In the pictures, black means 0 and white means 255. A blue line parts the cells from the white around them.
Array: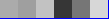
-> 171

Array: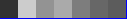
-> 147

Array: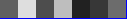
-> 108

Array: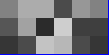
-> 183

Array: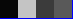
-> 59

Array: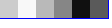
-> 185
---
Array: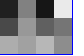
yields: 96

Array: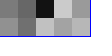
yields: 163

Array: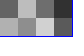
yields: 209

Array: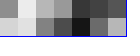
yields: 107

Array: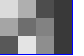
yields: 130

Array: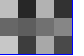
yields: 113
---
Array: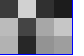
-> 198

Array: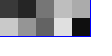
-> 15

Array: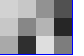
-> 38

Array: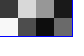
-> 106

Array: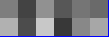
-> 167

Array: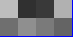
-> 100

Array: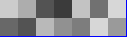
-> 154
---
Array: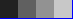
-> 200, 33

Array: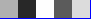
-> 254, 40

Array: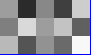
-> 248, 43

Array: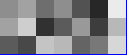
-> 235, 39

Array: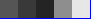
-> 231, 36

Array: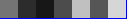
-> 214, 23

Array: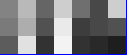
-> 243, 30

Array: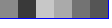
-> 199, 57

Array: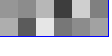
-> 230, 61
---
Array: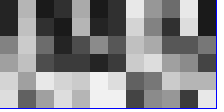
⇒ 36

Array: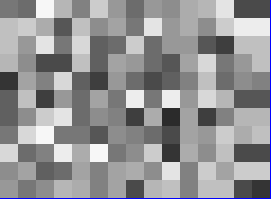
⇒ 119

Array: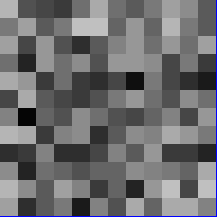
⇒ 181

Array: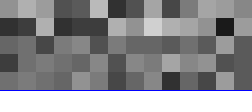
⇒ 146

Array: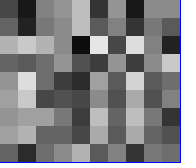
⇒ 71

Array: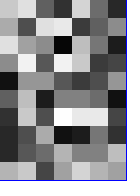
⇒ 201

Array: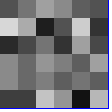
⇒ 82
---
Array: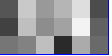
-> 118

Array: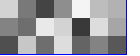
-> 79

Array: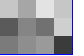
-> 123

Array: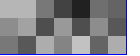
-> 120

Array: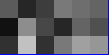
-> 49

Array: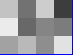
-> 162
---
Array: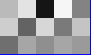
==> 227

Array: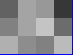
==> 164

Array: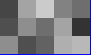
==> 164

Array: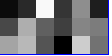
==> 41

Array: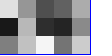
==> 150

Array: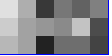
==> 174

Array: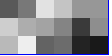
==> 120

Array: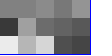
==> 129
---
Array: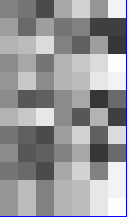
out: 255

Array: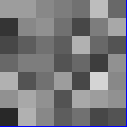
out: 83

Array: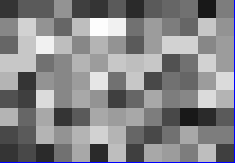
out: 63

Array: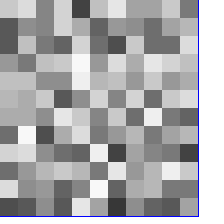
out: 163

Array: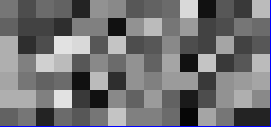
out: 35

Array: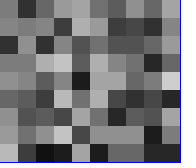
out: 39

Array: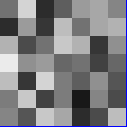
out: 189
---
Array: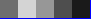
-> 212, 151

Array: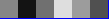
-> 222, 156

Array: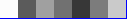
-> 252, 202

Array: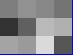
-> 218, 185

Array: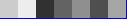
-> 237, 204

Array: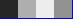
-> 237, 174

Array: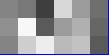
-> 247, 237

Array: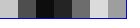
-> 219, 200

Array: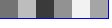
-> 242, 189
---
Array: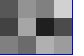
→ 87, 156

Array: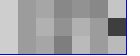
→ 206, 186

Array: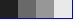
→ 32, 233

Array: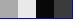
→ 170, 59

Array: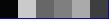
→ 5, 62

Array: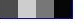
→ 76, 6

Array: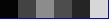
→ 4, 215

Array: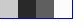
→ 203, 252
